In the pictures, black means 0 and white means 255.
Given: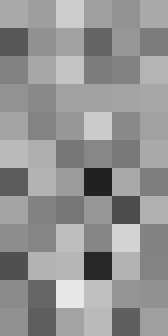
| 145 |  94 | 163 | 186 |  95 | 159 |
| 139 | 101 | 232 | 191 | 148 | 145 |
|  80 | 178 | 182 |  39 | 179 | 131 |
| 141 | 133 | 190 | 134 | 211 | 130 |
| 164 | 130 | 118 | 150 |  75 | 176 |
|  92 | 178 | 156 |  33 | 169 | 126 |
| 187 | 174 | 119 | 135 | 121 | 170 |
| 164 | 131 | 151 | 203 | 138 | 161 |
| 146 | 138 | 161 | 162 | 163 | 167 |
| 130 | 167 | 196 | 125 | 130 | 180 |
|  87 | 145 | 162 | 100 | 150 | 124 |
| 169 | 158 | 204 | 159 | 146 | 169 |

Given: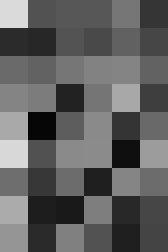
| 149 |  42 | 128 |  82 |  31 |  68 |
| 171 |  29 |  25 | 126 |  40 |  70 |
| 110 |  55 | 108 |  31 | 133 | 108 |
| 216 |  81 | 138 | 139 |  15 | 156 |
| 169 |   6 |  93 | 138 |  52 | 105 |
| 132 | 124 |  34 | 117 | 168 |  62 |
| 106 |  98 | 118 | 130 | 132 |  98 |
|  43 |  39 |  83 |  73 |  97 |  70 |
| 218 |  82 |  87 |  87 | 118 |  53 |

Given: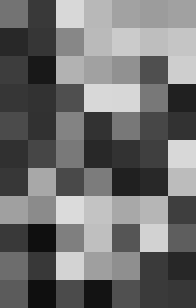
|  91 |  15 |  75 |  19 |  80 |  58 |  55 |
| 109 |  56 | 211 | 159 | 143 |  58 |  39 |
|  57 |  15 | 127 | 191 |  85 | 210 |  94 |
| 160 | 139 | 219 | 195 | 168 | 182 |  62 |
|  55 | 168 |  73 | 124 |  32 |  40 | 188 |
|  48 |  70 | 121 |  40 |  50 |  63 | 216 |
|  75 |  49 | 131 |  50 | 120 |  71 |  50 |
|  54 |  50 |  79 | 216 | 215 | 120 |  32 |
|  61 |  24 | 178 | 161 | 145 |  79 | 206 |
|  40 |  54 | 135 | 186 | 203 | 190 | 197 |
| 115 |  57 | 216 | 184 | 162 | 156 | 161 |

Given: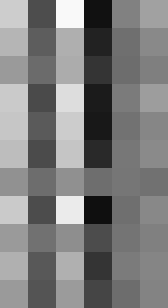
| 154 |  84 | 155 |  69 | 109 | 131 |
| 176 |  88 | 176 |  52 | 123 | 133 |
| 154 | 113 | 142 |  76 | 116 | 128 |
| 202 |  76 | 235 |  15 | 111 | 136 |
| 145 | 109 | 144 | 110 | 118 | 113 |
| 189 |  75 | 197 |  41 | 119 | 138 |
| 198 |  90 | 204 |  24 | 114 | 134 |
| 202 |  74 | 221 |  27 | 123 | 157 |
| 154 | 107 | 172 |  52 | 109 | 127 |
| 181 |  93 | 175 |  34 | 111 | 137 |
| 205 |  77 | 249 |  17 | 129 | 161 |

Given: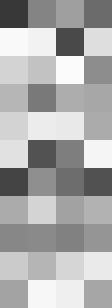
| 163 | 247 | 239 | 166 |
| 203 | 181 | 214 | 234 |
| 135 | 138 | 129 | 149 |
| 171 | 212 | 162 | 178 |
|  68 | 143 | 109 |  81 |
| 225 |  82 | 126 | 245 |
| 211 | 236 | 233 | 171 |
| 182 | 121 | 173 | 167 |
| 211 | 194 | 251 | 141 |
| 249 | 242 |  73 | 222 |
|  56 | 132 | 159 | 107 |

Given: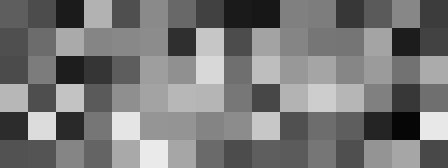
|  82 |  84 | 133 | 100 | 169 | 234 | 166 | 106 |  76 |  94 |  91 | 118 |  79 | 148 | 166 |  72 |
|  44 | 220 |  41 | 118 | 229 | 149 | 148 | 132 | 140 | 199 |  80 | 109 |  94 |  36 |   6 | 232 |
| 183 |  78 | 195 |  90 | 143 | 163 | 183 | 181 | 119 |  71 | 179 | 205 | 182 | 128 |  55 | 111 |
|  75 | 124 |  29 |  53 |  93 | 158 | 144 | 216 | 111 | 190 | 152 | 165 | 134 | 155 | 114 | 171 |
|  79 | 108 | 170 | 133 | 136 | 140 |  47 | 198 |  76 | 163 | 133 | 118 | 117 | 164 |  28 |  66 |
|  94 |  76 |  27 | 178 |  79 | 138 | 104 |  65 |  26 |  23 | 128 | 125 |  55 |  90 | 135 |  60 |

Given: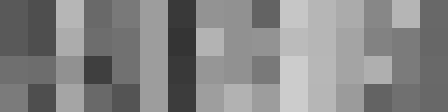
| 123 |  78 | 165 | 105 |  84 | 157 |  60 | 158 | 178 | 157 | 204 | 182 | 155 |  99 | 112 | 104 |
| 111 | 109 | 145 |  63 | 113 | 157 |  57 | 150 | 145 | 121 | 204 | 183 | 164 | 175 | 123 | 105 |
|  89 |  78 | 172 | 109 | 113 | 157 |  52 | 179 | 145 | 147 | 187 | 182 | 164 | 130 | 123 | 103 |
|  89 |  78 | 182 | 105 | 121 | 157 |  57 | 147 | 145 |  99 | 198 | 182 | 171 | 135 | 181 | 104 |

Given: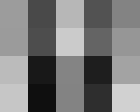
| 198 |  15 | 131 |  46 | 209 |
| 187 |  24 | 132 |  30 | 163 |
| 155 |  77 | 203 | 100 | 150 |
| 156 |  73 | 183 |  82 | 131 |

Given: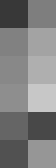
|  81 | 150 |
| 101 |  72 |
| 142 | 199 |
| 136 | 175 |
| 129 | 163 |
|  56 | 126 |
